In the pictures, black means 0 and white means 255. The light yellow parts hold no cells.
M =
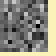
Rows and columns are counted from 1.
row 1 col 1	123
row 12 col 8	23
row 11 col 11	158
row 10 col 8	177
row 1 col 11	108
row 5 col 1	109
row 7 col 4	79
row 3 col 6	97
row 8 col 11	136
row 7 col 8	159
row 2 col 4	114
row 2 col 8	47
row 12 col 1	111
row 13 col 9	185
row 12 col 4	140
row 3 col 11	175
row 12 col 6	109
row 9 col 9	48
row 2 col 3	89
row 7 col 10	1
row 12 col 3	144
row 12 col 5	112
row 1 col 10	119
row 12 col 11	122
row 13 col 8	62
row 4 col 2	54
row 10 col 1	106
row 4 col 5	102
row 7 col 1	113
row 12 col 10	184
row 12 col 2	116
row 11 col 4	113
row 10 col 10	60
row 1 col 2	185
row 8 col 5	74
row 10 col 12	108

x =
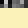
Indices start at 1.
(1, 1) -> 8
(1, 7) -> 52
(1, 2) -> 200

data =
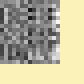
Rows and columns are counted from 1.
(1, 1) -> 138
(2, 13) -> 154
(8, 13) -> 71
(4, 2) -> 172
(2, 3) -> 104
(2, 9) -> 124
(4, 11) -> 126
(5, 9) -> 64
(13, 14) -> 174
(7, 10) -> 124
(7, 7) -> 136
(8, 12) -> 134
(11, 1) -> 132
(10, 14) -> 224
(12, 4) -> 105
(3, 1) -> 61
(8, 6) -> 132
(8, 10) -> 154
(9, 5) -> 158
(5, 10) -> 147
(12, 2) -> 152
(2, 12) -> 151
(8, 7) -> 141
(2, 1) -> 147
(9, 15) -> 114
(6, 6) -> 107
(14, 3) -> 84
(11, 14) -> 84
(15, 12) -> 98
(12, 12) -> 140
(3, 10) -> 148
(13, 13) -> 106
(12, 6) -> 129
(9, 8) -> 47
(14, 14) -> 196
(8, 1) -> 57
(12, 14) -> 146
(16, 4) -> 151
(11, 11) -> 82

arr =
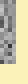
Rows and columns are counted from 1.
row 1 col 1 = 146
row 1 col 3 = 167
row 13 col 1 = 190
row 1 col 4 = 124
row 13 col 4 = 175
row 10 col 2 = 178
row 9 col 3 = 177
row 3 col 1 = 195
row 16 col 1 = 80
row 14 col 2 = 131
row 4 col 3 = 154
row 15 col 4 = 164
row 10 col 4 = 161
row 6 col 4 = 153
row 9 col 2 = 158
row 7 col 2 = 188
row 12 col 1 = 128
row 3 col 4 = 151

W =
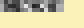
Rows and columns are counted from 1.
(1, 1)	150
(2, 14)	64
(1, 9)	122
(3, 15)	169
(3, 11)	74
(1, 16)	152
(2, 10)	52
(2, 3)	50
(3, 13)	92
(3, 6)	119
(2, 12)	163
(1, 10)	115
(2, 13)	67
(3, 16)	172
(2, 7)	229
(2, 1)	174
